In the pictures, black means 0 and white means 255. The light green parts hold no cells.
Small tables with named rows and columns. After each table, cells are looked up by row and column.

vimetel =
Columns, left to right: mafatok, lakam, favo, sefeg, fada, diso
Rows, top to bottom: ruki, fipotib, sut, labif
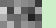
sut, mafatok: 174
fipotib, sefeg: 88
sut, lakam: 108
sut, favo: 104
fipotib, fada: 71
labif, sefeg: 148
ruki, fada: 130
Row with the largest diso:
fipotib

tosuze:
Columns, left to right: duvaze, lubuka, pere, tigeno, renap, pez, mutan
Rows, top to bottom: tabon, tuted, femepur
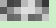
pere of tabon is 77
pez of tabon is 120
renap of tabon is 216
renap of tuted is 220
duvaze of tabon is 171
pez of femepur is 113
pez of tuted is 186
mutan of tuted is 134

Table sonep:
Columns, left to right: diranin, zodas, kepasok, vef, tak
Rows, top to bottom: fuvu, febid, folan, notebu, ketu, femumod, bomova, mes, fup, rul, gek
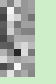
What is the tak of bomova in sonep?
186
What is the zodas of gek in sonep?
228
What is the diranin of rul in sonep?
74
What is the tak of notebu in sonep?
160
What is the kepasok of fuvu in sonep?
204
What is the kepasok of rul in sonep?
245
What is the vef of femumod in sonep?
172
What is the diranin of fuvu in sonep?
176
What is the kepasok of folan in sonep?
210
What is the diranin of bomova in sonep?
95

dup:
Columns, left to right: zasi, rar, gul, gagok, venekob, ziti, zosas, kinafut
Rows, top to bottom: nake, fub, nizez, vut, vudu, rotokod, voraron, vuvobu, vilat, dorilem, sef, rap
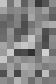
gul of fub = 138
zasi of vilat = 198
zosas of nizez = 125
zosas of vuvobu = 209
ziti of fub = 134
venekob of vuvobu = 48
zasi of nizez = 116
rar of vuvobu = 201
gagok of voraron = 199
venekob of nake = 141

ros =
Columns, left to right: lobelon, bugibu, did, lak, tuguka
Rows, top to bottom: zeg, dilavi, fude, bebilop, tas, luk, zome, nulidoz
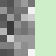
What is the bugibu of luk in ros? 210
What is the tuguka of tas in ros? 134
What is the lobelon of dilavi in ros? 151
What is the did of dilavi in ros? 117
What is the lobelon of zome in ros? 128
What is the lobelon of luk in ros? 84
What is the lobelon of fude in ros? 85
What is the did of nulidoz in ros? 142
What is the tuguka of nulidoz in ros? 245
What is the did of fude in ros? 107
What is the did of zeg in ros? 128
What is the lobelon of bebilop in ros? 96
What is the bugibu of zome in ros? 125
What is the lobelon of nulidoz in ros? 80
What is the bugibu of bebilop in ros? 58
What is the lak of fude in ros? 189
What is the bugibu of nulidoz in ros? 87
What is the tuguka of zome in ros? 153

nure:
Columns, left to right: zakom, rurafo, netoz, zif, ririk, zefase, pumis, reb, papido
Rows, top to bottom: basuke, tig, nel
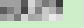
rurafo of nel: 171
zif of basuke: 89
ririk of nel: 166
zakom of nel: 154
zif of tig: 69
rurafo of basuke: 160
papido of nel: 218
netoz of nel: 123
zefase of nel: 172
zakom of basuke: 159
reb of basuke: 147
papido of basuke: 60
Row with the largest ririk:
basuke

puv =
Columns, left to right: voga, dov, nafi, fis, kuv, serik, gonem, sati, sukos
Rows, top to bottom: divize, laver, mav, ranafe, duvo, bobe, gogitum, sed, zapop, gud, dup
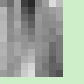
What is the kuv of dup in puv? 220
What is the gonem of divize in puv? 157
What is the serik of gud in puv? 140
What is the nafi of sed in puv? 167
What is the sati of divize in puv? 218
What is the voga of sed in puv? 179
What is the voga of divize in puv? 135
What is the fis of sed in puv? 159
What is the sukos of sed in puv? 122
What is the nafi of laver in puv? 159
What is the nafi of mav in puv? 154
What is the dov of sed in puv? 152
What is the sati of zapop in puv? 94
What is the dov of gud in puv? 143
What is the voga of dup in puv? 155
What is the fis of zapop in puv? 173
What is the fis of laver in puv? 86
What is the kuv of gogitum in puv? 153
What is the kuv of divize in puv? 41
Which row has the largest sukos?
divize

